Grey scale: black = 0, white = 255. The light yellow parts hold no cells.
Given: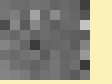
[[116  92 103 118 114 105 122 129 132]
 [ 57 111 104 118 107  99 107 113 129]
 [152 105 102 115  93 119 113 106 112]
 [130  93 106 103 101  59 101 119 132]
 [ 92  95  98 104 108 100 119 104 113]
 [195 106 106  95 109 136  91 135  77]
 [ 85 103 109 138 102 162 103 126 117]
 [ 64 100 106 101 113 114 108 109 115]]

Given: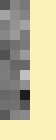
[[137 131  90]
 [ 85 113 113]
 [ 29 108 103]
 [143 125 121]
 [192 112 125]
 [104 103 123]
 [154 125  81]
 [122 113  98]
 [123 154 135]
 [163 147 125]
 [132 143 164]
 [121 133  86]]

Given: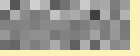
[[145 137 176 101 173  96 135 171 141 126 142 103 109]
 [122 150 124 162 134 125 130 119 144 143 136 124 150]
 [120 153 126 141 127 116 137 138 137 125 132 129 129]
 [178 118 177  63 153 170 163 194 131 122 139 173 102]
 [155 125 168 161 201 148 114  93 178 207 151  86 198]]

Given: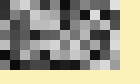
[[156 216 193 106  22  30  20  68  70  49  11 120]
 [172  87  18 175 199 159 177  27 117 180  68  12]
 [218  67 168 102 208 121 211 195 174 124  79 189]
 [206  40  48 183 116 171  95  92  30  89  72 106]
 [ 78 191 130 168 134  29 197 188 187  93  61 169]
 [ 68  21 220  17 106  56 167 179 203  95 128  50]
 [223  98 103 132  82  13 133  51 144 211 178  46]]

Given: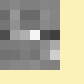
[[128 129 139 135 134 129]
 [206 147 117 124 115 113]
 [170 141 124 128 124 123]
 [ 63  77 245 175 162  77]
 [132 137 117 117 144 117]
 [133 141 107 106 151 107]
 [132 133 127 127 135 128]]

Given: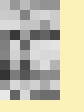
[[110 109 120 216  99 232]
 [210 171 208 192 215 151]
 [138 141 120  86 123  52]
 [179 220 193  75 178  73]
 [217 216 220 162 209 132]
 [227 222 216 101 216 127]
 [ 70  99  85 158  56 115]
 [202 152 196 195 218 218]
 [203 213 207 130 200 202]
 [147 146 156 187 151 197]]

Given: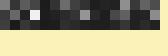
[[ 34  43  33  54  38  31  31  34  42  47  29  28  41  55  27  62]
 [140  36  34  96  73  30  41 149  52  43  34  29 240  35 104  58]
 [ 77  99  57 143  34  36  30  50  64 108  51  28  69  92  53 126]]
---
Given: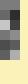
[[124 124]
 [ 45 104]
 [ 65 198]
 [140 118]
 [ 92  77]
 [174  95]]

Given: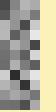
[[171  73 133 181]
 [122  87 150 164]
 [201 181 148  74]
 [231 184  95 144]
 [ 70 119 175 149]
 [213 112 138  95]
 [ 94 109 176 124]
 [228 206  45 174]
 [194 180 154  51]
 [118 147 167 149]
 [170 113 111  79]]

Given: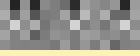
[[156 154  36 146  39 138 126 109  43 159 144 134 150  38]
 [164 173 102 159  84 123 126 163  97 185 139 173 105 103]
 [140 140 210 141 173 117 136 133 211 126 142 119 148 210]
 [164 163 128 159  95 124 146 141 123 159 154 137 142 128]
 [131 141 130 129 130 129 121 155 123 150 124 158 103 128]]

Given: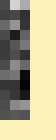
[[171  74 210]
 [ 49  65  72]
 [ 53 105 148]
 [ 98  74  29]
 [120  58  86]
 [ 50  60  77]
 [105  75 140]
 [ 11 109 118]
 [  4  53  52]
 [ 24  70  55]
 [149  77 137]
 [ 83  81  88]]

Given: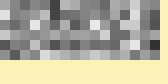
[[133 168 134 107 134 123  66 183 172 132 129 105 171 158 205 145]
 [ 88 224 131 139 154 188  69 111 115 131 143 120 165 102 220 128]
 [ 83 134 108 130 229 149 106 175  90 125 233 155 111 202 203 122]
 [163 200 159 145 138 151 169 145 160 161 150 208 109 109 174 143]
 [ 50  86 128 120 191 130  83 122  93 130 110 116 104 191 229 120]
 [128 143  91 156 134 218 193 177 160 180 201 185 155 174 121 158]]

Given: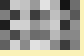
[[110  44 202 194 154 226 179  20]
 [ 88 127  59 184  60 116 191 141]
 [145  29 211 208 149 176 204  45]
 [136 130  73 154 108 113 184 134]
 [127  96 210 138 225 212 137  60]]
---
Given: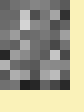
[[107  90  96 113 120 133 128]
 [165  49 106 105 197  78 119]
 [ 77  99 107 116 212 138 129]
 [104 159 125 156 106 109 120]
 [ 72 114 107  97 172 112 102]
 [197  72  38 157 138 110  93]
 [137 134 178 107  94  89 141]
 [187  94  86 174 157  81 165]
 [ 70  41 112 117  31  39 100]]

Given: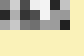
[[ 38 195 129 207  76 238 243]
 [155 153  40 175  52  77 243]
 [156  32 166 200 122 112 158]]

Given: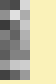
[[ 74 215  85]
 [224 172 144]
 [113 200  58]
 [ 99 177 127]
 [122 167 104]
 [130 130  92]
 [198 206 154]
 [ 99 154  65]]

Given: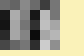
[[ 61 118 110 100 137 107]
 [186 118  25 172 130  23]
 [191 166  20 166 117  48]
 [167 182  41 166 132  12]
 [204 143  71 102 118  45]]

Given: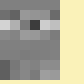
[[128 128 128 128 128 128]
 [145 107 111  99 152 148]
 [205 191 211 176 122  60]
 [140 124 138 132 155 152]
 [127 128 128 128 129 127]
 [127 129 127 127 124 126]
 [141 140  96 120 134 130]
 [158 154  95 124 135 123]]

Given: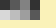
[[130  50  52  89]
 [158  88 216 189]]

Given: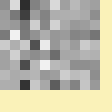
[[167 160 143 218  45 130 153 217 160 185]
 [170 142 157 121  63 157 131 174 175 176]
 [157 170 159 153 118 206 135 210 169 153]
 [138 117 122 241 122 146 173 151 155 133]
 [203 186 203 175 201  81 234 151 175 156]
 [180 177 162 208 154 141 155 109 167 169]
 [143 147 162 176  76 184 241 185 179 143]
 [194 142 184 171 175 181 152 158 205 188]
 [197 153 174 173  51 199 168  93 164 131]]

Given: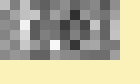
[[ 87 142 191 127 194 113  96 122 142  99 123 136]
 [116 161 127 164 192 198 105 160 135  47 150 131]
 [100 190 142 135 241  92 114 112  60 111  72 196]
 [100 194 132 163 214  92 127 117  80 128  90 148]
 [122 122 159 133 199 153 115 247 115  54 163 166]
 [110 158 137 150 145 100  99 154 138 135 114 110]]
